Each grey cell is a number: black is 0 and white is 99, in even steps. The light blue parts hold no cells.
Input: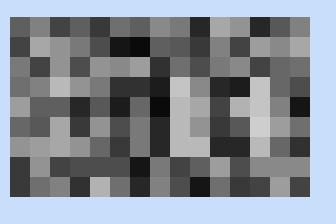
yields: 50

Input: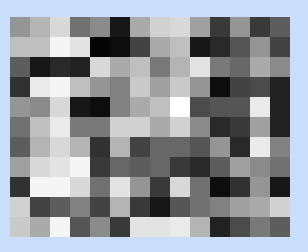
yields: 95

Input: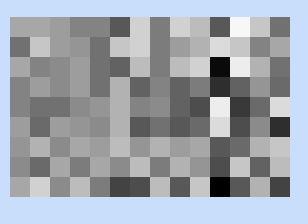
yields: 54

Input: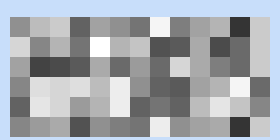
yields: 66

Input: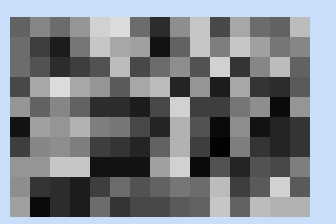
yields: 17

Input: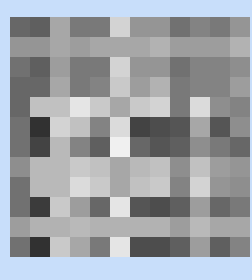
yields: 78

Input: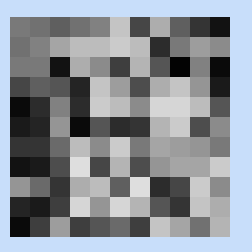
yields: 61

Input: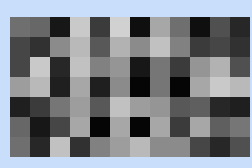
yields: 75
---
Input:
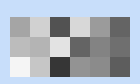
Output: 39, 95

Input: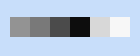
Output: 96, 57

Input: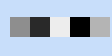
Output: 70, 55

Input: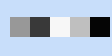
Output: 2, 59

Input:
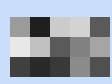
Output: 35, 25

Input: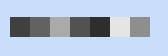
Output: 55, 25

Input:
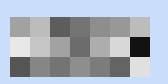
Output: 73, 33
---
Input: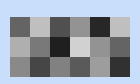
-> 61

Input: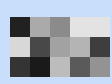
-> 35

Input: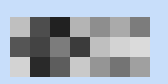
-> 45

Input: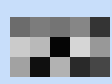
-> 16

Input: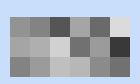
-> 54

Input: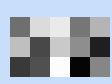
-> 2
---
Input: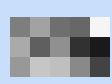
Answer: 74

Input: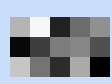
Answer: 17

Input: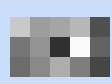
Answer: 67

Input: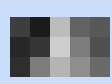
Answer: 70

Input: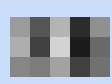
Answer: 63

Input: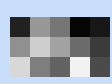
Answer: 38

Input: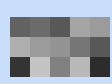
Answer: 50
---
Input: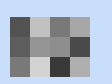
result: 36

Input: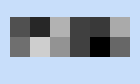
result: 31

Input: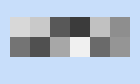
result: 84

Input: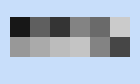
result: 9

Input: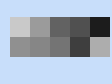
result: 78

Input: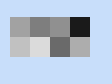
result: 63

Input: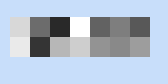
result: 84

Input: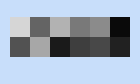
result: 83
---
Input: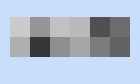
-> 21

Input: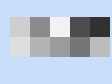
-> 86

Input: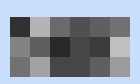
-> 63

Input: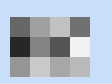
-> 94

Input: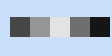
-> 27

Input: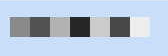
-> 69

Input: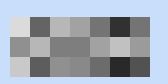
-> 56

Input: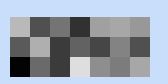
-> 23

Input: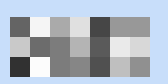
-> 48
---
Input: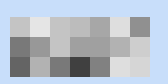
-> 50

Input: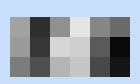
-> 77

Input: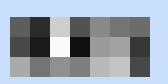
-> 72

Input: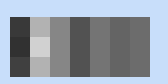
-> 45

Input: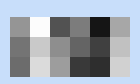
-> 22

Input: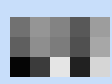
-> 89

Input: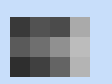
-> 25

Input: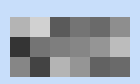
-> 58
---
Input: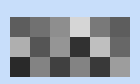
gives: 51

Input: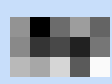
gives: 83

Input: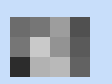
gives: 69

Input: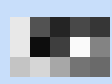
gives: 65

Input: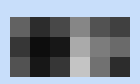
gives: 76

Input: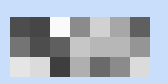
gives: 41

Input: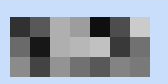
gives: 34

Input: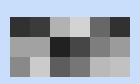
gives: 46

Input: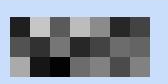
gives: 50

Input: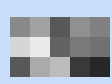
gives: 73
